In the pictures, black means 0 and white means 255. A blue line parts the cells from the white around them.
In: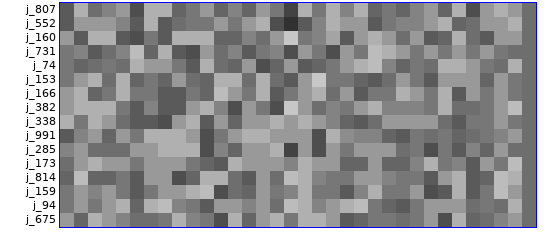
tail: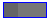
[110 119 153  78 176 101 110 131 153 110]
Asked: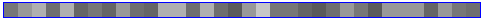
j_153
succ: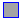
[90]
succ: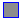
[131]
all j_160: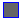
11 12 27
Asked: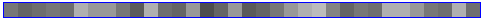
j_74
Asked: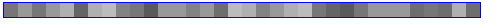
j_94

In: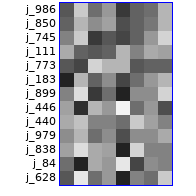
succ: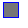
[181]
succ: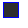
[181]
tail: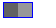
[211]
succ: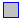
[130]

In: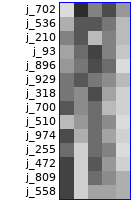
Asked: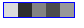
j_702
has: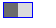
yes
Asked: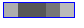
j_536
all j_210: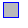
2 4
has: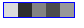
yes

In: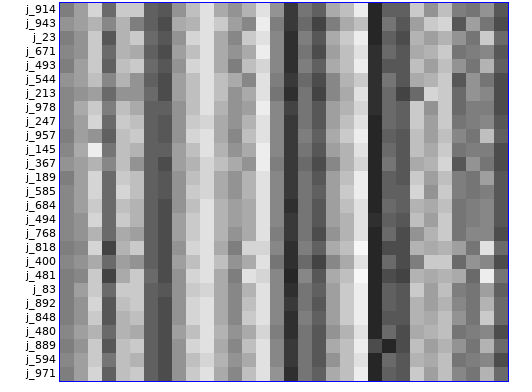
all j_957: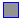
2 8
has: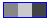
yes
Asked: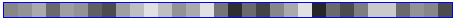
j_400
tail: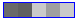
[117 126 135  87]
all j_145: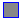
0 15
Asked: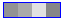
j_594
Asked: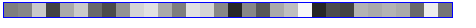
j_481

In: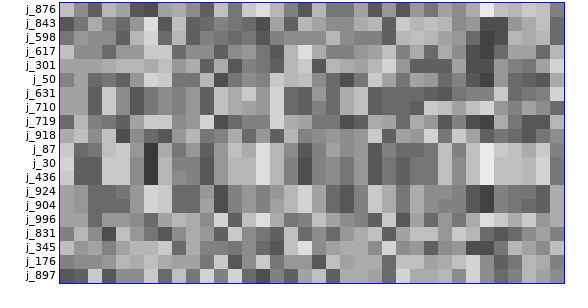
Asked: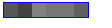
j_924
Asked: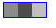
j_831
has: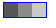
yes
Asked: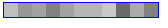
j_345
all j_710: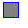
8 18 32
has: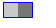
yes

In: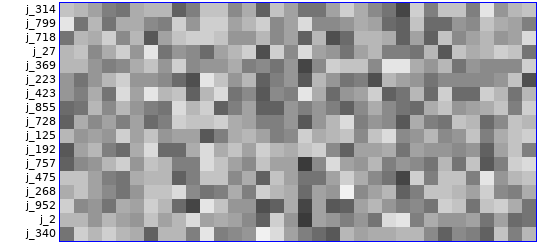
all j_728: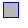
19 29 33
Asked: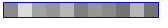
j_757
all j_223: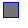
1 20 26
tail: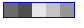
[183  97 127 150  88 183 150 116 127  79 183 162 150 116 138 138 138 138
 150 195  79]
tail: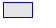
[172 150 183 116 150 138 138 138 207]

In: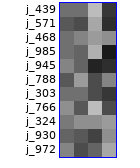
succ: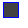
[143]
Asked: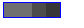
j_303
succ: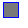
[143]

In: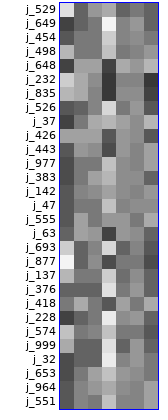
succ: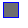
[141]
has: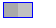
no

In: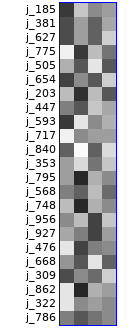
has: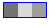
no
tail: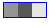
[97]
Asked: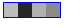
j_748
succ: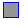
[87]

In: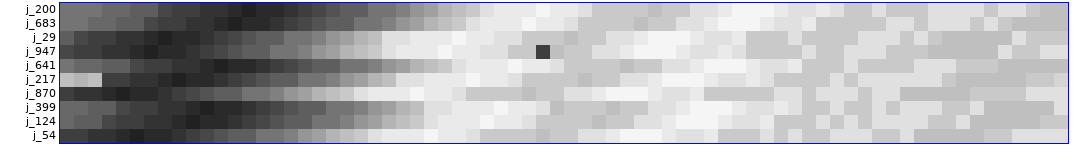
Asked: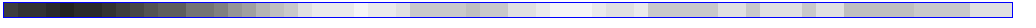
j_870
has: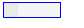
yes
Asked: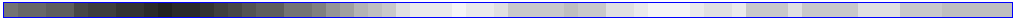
j_641
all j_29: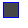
1 12
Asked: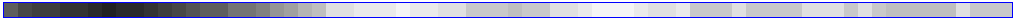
j_29
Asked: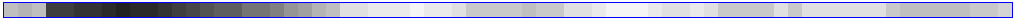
j_217

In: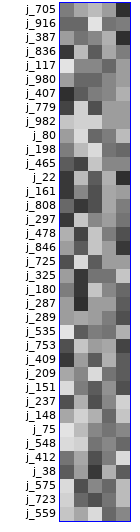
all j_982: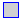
1 2
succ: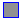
[80]
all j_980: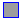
0 4

